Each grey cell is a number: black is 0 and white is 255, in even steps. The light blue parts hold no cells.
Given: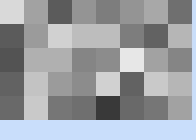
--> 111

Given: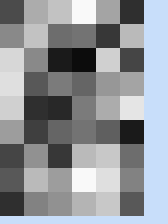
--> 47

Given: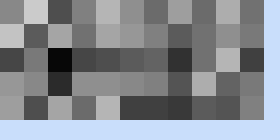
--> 113

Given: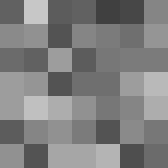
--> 132

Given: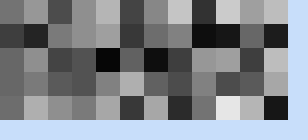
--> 189
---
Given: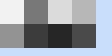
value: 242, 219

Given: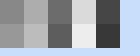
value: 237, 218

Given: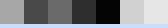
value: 230, 209

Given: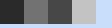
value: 195, 114

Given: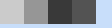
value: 203, 150

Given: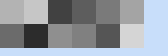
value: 213, 198
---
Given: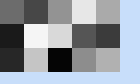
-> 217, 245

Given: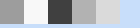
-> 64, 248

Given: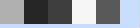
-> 62, 246

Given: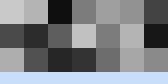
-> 193, 201

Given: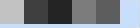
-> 36, 194

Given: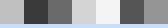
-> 212, 244
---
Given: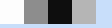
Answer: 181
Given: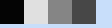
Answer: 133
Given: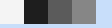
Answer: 134
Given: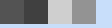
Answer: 147
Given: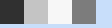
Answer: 196
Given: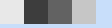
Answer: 198
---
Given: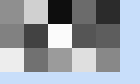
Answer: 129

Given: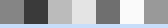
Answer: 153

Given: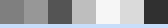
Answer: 151

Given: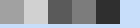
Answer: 124

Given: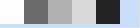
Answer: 177

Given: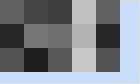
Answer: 88
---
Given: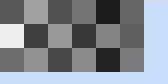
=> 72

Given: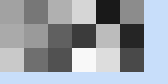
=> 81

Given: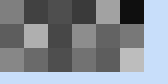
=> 78

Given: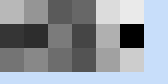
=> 109

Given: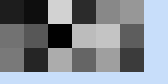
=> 172

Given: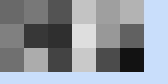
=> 67
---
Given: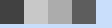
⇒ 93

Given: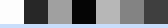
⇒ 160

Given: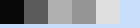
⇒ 149

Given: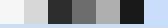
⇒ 175

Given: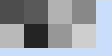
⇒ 177

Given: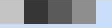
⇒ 90
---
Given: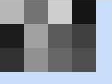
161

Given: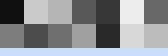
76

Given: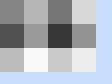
155

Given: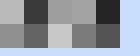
100

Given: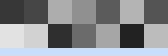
210

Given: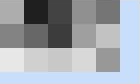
103

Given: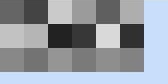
181

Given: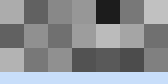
144

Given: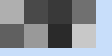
153
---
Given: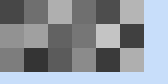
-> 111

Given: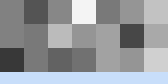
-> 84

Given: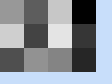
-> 93

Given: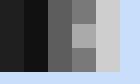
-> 17

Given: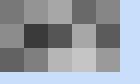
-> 148

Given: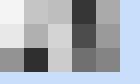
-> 197

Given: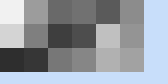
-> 156
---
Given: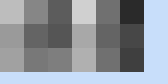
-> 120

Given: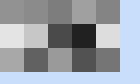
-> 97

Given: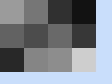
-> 133

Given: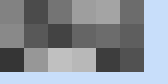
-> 151

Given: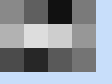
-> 39

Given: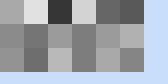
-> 110

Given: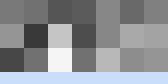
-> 113

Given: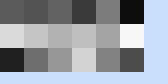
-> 110
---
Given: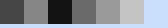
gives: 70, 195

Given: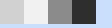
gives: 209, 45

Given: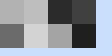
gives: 178, 30

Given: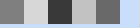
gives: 127, 105

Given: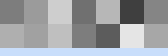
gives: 125, 167

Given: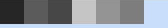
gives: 38, 125

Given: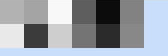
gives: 178, 136
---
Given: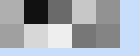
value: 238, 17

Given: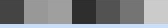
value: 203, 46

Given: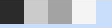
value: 244, 43

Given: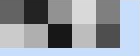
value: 217, 23

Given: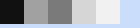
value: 241, 17

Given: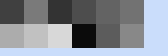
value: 215, 10
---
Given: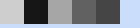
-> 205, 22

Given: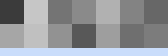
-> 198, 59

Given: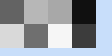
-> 246, 16

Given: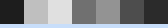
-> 224, 29

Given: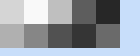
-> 249, 39

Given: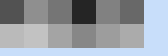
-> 194, 37
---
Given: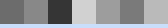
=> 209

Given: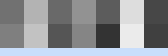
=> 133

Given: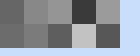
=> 123

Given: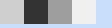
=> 207

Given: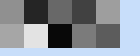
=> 227

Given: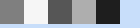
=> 246

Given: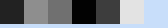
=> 112

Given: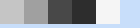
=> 160

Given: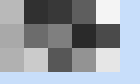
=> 203
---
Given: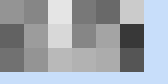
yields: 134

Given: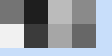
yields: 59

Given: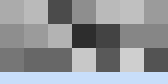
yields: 67

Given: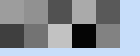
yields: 194

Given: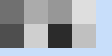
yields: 207

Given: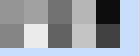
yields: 98

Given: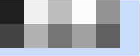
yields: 118

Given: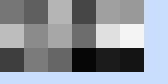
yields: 109

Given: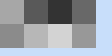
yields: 183

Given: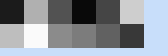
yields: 124
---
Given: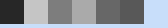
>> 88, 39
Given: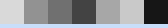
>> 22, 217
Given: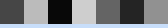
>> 145, 70
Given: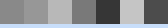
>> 76, 137
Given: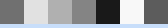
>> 92, 112
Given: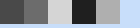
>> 175, 73
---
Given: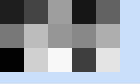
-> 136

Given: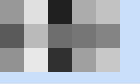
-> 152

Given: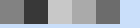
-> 130

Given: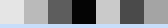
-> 164

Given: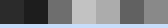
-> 110

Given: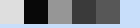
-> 87

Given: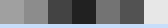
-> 115
